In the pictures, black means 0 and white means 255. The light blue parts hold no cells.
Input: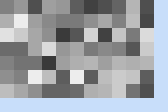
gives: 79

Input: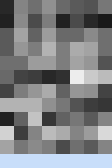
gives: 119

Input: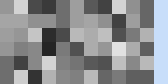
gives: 102

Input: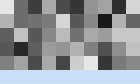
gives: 213

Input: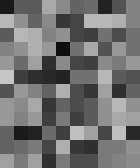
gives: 130

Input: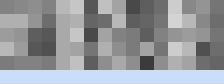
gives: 117
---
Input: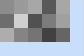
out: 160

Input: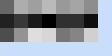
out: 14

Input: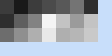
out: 195

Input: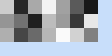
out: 231

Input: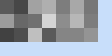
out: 125

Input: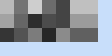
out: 155

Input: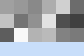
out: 64
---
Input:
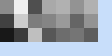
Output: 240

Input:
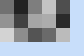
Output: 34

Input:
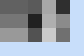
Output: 97

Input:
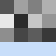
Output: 161

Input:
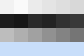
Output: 250

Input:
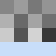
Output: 156
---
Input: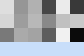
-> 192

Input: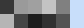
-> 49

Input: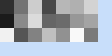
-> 151

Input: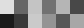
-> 87

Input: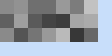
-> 165

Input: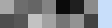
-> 147

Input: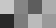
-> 187

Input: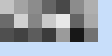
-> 100

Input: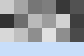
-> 210
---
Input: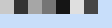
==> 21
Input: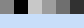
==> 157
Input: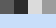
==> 43
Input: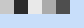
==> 233
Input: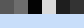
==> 218
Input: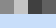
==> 196
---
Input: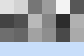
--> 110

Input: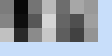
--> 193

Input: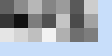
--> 229

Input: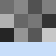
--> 37

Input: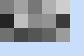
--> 112

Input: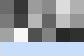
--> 162

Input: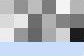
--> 237

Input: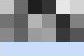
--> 136
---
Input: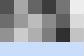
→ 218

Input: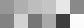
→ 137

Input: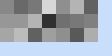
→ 128

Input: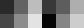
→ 174

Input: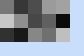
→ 11

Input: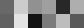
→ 174

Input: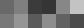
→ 195
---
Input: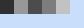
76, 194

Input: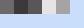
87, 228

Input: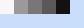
119, 247

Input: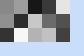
200, 247

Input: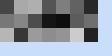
21, 204

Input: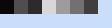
215, 215

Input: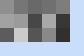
71, 203

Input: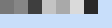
195, 218

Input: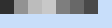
200, 200
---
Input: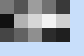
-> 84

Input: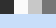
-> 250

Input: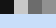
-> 200

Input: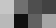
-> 112

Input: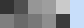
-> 80

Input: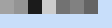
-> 148

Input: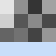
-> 144

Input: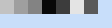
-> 159
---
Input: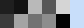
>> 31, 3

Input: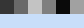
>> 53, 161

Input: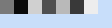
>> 121, 237

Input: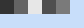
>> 51, 122

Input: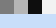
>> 123, 242

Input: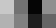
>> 200, 101

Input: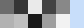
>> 108, 242
